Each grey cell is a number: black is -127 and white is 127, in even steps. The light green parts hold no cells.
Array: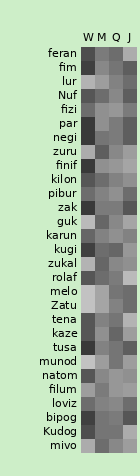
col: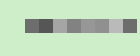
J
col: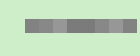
Q

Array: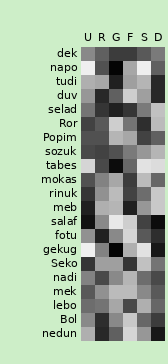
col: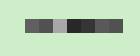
R
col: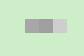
F

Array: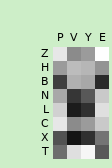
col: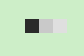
E
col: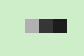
V

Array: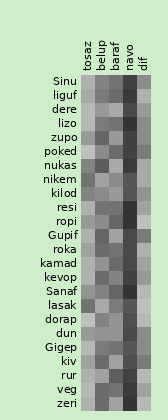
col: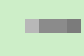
dif
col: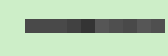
navo
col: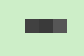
navo
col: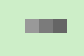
belup
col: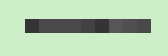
navo

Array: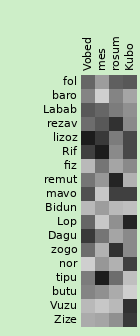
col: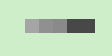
Kubo
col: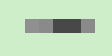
Kubo
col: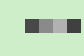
Kubo

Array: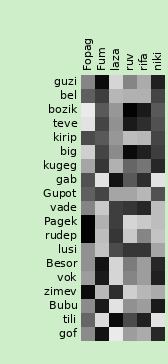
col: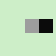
Fopag
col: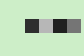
rifa

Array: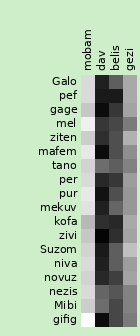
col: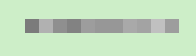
gezi
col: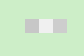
mobam
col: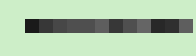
belis
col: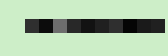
dav
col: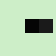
dav
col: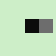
dav
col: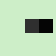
dav

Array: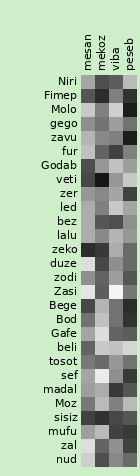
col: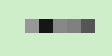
mekoz
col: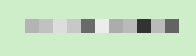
mekoz

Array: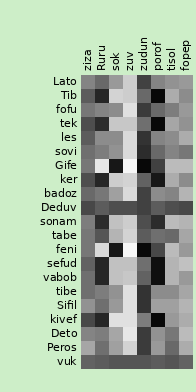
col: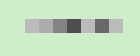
tisol
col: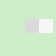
zuv

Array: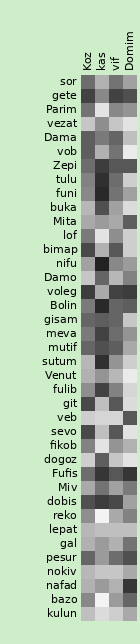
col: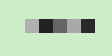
kas
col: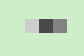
Koz
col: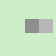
Koz
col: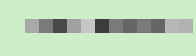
Koz
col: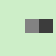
Domim
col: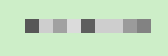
Domim
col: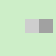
Domim

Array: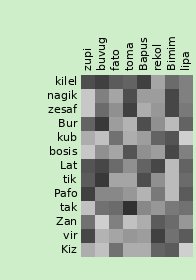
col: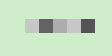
zupi
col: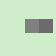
buvug
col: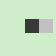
buvug
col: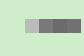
Bimim
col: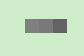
lipa

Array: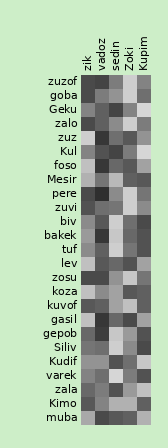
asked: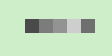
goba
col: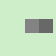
zik
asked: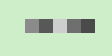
biv
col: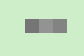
zik
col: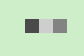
zik

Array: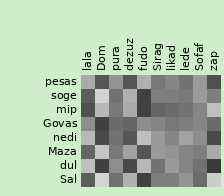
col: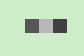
fudo
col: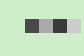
zap

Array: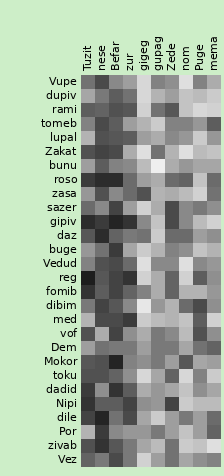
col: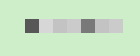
nom
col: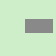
nom
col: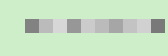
Puge
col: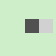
gigeg
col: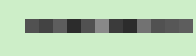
nese

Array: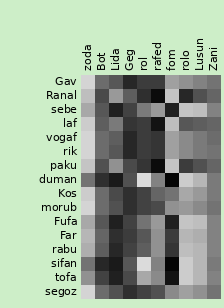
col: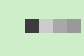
rolo
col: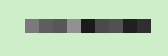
Lida
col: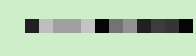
fom
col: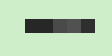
Geg
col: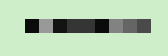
rafed
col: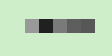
Lida

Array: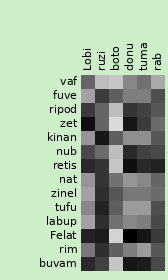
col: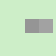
Lobi
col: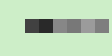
tuma
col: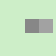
Lobi
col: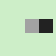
Lobi

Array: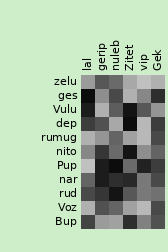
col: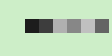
lal
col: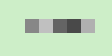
lal
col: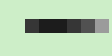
gerip

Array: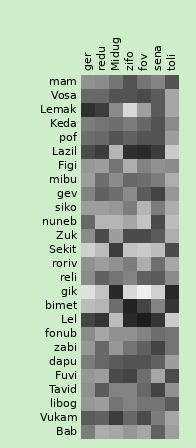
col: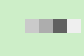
fov
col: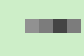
sena
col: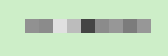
ger

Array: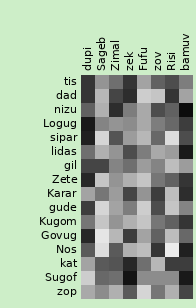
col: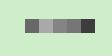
zov
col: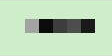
bamuv
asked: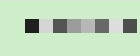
sipar
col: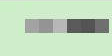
Zimal
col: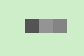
Zimal

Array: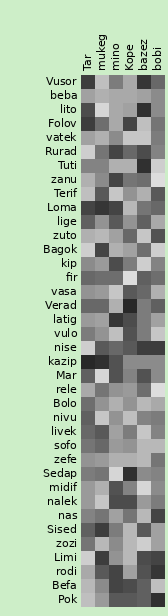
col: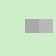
Tar
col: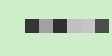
bazez
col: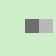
bazez
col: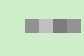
Kope
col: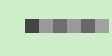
mukeg

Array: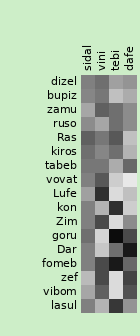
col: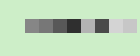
vini
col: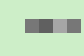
vini
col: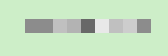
dafe
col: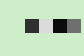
tebi
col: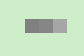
sidal
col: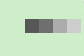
tebi
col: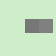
sidal

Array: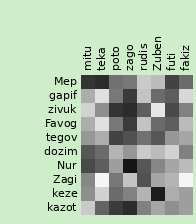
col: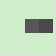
mitu
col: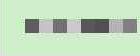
rudis
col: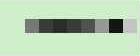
zago
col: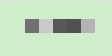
rudis
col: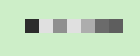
teka
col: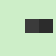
zago

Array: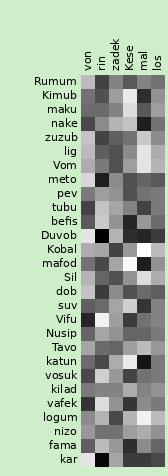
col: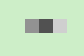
Kese
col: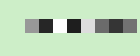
mal
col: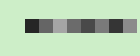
von
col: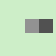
Kese
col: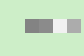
mal
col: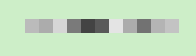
von
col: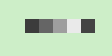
Kese

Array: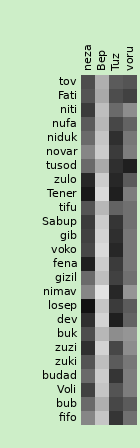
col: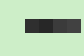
Tuz
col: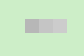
Bep

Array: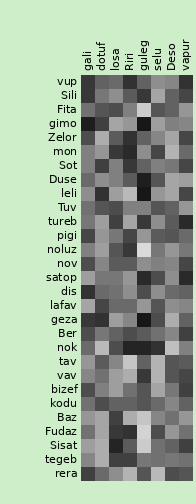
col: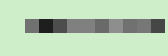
gali
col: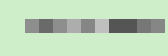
Deso
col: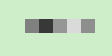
guleg

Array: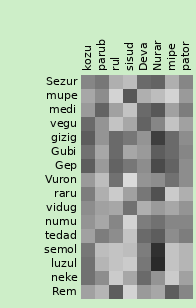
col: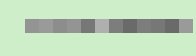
Deva
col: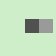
Nurar
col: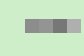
Deva
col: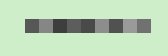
Nurar
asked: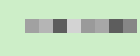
Rem
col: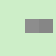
pator
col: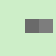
Deva

